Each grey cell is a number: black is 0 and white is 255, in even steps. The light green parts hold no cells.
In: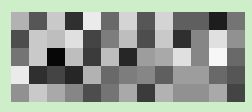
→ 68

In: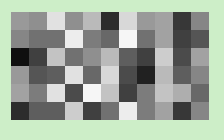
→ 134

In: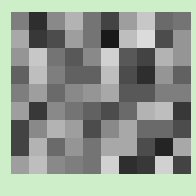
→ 67

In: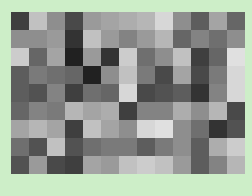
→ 182

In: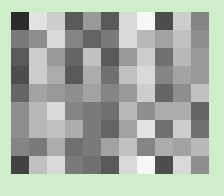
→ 142
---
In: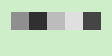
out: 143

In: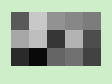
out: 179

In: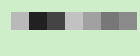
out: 161

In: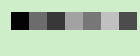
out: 119

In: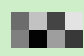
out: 158

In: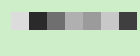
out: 176
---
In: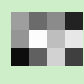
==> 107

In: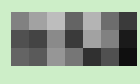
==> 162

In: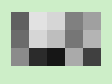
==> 226

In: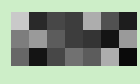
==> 41

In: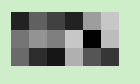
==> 96

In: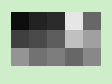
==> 34
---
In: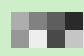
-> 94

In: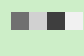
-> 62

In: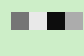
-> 13

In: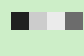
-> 235

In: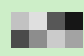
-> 87

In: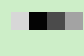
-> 75

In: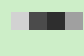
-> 46

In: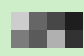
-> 71

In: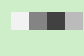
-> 65
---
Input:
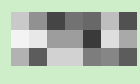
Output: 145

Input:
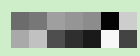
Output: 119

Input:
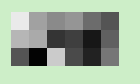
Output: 161

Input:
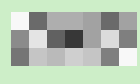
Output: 106

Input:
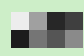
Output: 160

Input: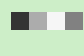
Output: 172

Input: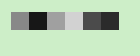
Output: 23

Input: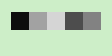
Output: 162
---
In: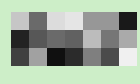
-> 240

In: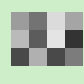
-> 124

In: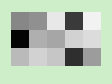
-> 156

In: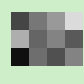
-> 131

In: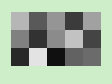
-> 107

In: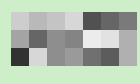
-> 176

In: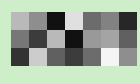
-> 142
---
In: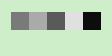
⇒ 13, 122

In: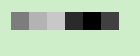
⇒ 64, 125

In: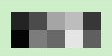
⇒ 55, 5

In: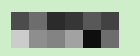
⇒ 66, 204

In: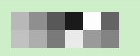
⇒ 99, 193

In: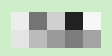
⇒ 247, 228
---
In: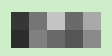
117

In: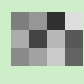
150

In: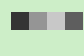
149

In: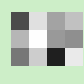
224

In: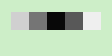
117

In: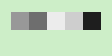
110

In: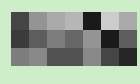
148

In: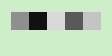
17
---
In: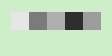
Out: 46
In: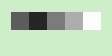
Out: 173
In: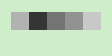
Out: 146
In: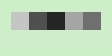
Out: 165
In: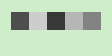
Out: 182
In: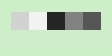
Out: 130
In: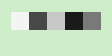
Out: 26
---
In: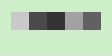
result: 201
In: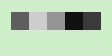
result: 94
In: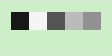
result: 24
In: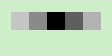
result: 197
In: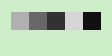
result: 176
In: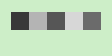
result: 56
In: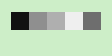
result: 17
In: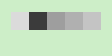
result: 219
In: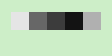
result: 229
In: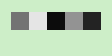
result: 115
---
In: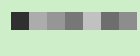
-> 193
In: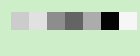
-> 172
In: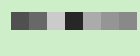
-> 171
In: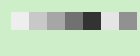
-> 51
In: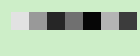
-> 6
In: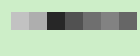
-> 111
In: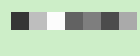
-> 126
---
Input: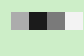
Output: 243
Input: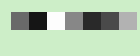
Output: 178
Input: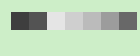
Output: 104
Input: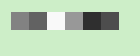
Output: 77
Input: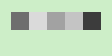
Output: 60
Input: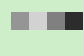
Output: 44
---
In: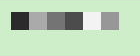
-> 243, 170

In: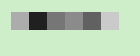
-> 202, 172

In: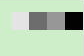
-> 228, 151

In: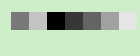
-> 229, 195

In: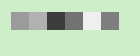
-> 239, 177

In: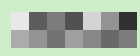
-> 232, 212
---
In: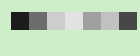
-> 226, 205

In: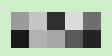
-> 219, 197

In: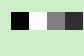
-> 252, 127

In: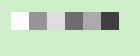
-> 252, 220

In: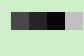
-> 191, 71

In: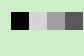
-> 212, 159

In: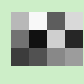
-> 248, 217

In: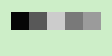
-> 204, 155

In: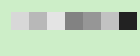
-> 228, 216

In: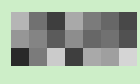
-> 213, 203
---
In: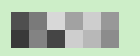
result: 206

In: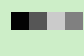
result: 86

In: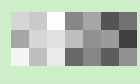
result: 134

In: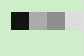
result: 171

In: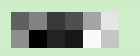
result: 23

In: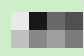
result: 136

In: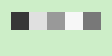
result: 153

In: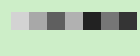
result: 34
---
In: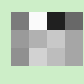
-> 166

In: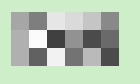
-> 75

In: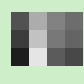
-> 72

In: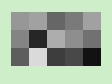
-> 18

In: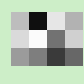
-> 103

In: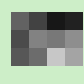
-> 164
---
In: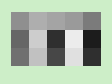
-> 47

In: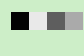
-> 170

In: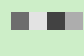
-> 173

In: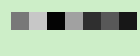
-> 23

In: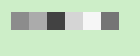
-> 117

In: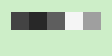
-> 159
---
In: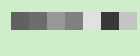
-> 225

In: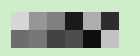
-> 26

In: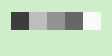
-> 146

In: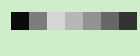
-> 146

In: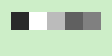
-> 187

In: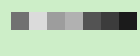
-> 83

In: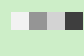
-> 149

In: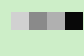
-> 138

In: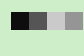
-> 85

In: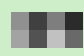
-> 64
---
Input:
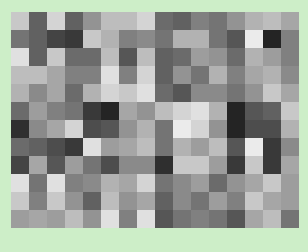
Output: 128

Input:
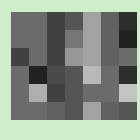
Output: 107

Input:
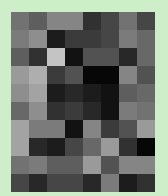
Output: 104

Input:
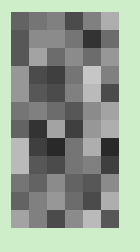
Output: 151

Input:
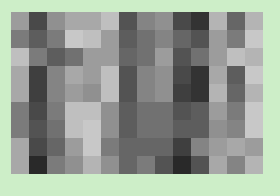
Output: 180
